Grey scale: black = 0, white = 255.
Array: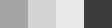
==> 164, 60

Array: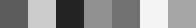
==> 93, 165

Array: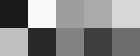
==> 27, 109

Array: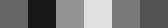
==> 101, 82

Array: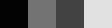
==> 3, 225

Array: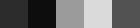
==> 44, 82
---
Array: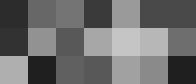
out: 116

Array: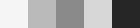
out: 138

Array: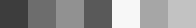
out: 145

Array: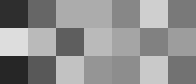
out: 172

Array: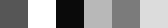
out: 10

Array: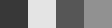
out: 86

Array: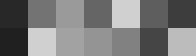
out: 154

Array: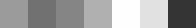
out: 133

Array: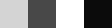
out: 255
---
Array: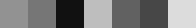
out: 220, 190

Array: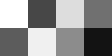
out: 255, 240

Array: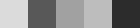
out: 219, 189

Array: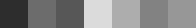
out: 219, 173

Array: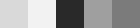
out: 242, 217

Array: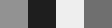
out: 238, 146

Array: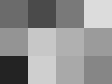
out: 220, 207

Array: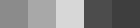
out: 215, 168
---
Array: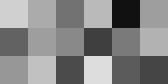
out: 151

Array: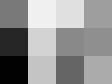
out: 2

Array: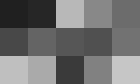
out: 191

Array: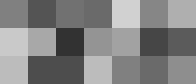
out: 188

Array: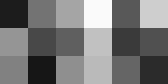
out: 129

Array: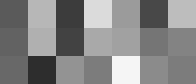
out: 104
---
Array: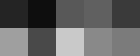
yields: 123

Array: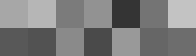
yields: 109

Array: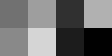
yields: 1

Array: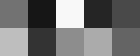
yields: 100

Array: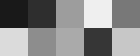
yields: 199

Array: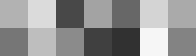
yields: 131

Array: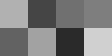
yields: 208

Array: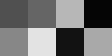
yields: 169

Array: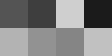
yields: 193
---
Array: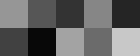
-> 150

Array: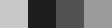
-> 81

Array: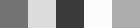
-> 172

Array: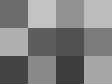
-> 175

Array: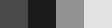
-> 73

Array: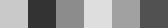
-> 161
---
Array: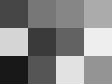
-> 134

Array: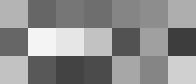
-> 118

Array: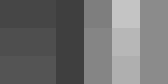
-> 63

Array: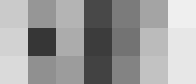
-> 180

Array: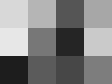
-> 85

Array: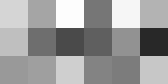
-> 253

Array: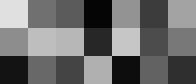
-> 91
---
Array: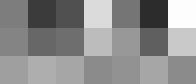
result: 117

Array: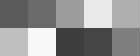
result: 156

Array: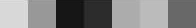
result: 172

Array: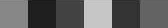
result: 198

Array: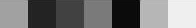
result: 11

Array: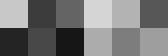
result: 213

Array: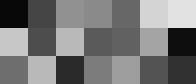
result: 103

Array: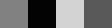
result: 3

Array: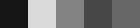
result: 131
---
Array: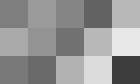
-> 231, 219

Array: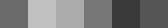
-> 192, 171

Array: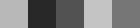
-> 196, 183

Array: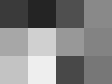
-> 238, 208

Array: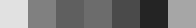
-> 225, 166

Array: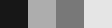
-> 229, 173

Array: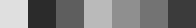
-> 223, 186
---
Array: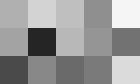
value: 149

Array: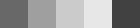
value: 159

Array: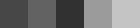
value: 98

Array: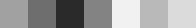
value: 161

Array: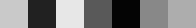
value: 136

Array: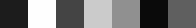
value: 95

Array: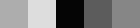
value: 134

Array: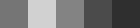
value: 117

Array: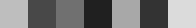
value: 112

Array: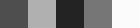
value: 118
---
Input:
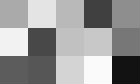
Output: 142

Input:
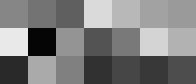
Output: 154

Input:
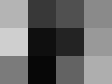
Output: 138

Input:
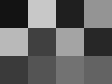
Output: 148

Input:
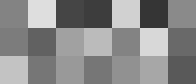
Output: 138

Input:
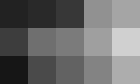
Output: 165
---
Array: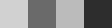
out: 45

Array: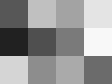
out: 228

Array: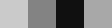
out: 168

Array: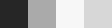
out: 215

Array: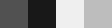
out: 189

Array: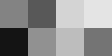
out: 228

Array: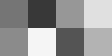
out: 224

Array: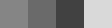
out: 217

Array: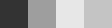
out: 196
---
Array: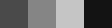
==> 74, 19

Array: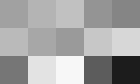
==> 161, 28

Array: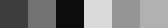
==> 61, 177

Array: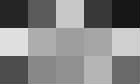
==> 37, 105

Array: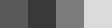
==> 89, 219

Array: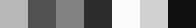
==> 183, 15

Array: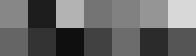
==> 135, 85
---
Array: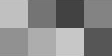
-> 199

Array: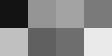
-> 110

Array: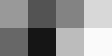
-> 188

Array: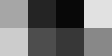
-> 55

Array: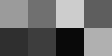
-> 9

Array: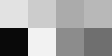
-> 140
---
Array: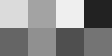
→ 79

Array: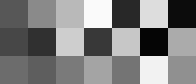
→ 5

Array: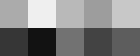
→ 67

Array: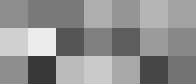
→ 155

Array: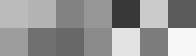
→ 124

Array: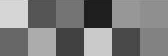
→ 72

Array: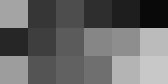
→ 142
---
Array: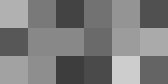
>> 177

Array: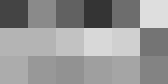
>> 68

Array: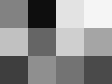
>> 130

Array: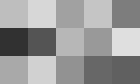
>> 190

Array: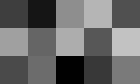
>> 62

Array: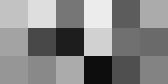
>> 194

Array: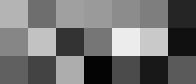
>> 180
